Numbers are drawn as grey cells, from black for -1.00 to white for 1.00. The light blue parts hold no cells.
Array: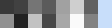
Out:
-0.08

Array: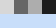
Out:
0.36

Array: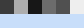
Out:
-0.82

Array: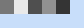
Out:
-0.38

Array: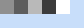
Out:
0.45

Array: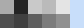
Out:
0.58

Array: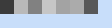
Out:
0.01

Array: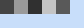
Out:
-0.62

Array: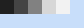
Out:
0.01
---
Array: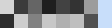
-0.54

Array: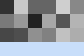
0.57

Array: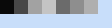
-0.44

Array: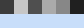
0.55

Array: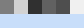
0.65

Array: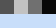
0.52

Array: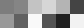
0.04

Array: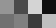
-0.42

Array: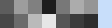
0.23

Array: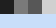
-0.04
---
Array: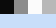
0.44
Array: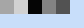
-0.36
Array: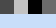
-0.16
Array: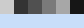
-0.83
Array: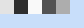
0.36
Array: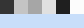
0.98
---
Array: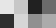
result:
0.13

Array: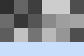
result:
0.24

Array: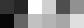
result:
0.31

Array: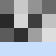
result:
-0.52

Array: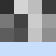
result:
0.60

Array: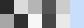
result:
-0.45

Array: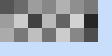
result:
0.65
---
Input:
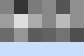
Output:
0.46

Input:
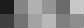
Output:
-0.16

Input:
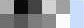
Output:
0.65

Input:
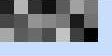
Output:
-0.80

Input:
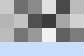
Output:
0.30

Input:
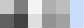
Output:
0.37
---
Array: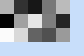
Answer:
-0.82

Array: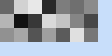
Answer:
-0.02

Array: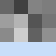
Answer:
-0.50

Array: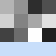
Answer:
0.15

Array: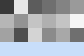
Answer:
-0.13

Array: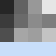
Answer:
-0.23

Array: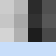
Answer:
0.43
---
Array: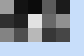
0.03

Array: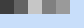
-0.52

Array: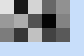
-0.03

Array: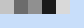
0.54

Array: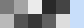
0.46

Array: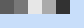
-0.28

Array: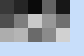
0.36

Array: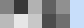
0.46

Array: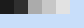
-0.79

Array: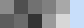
-0.27
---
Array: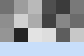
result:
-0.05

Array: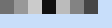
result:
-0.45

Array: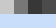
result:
-0.41

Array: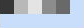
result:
-0.18

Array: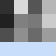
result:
0.43

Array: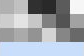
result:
0.93

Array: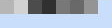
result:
0.16

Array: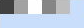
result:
0.49

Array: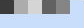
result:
0.04
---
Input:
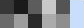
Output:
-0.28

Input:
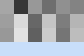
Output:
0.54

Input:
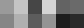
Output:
0.66

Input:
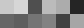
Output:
0.47

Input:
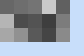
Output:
-0.35

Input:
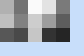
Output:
0.61

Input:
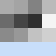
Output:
-0.46

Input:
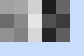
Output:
0.80

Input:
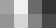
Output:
0.88
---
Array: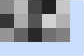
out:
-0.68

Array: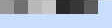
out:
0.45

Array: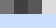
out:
-0.32

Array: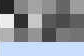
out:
0.17

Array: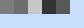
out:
0.56

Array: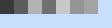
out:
0.40
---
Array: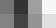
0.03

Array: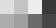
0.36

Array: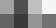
-0.22

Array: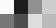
-0.07

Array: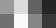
-0.12

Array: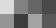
0.17

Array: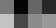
0.53

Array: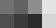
-0.38

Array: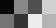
-0.09
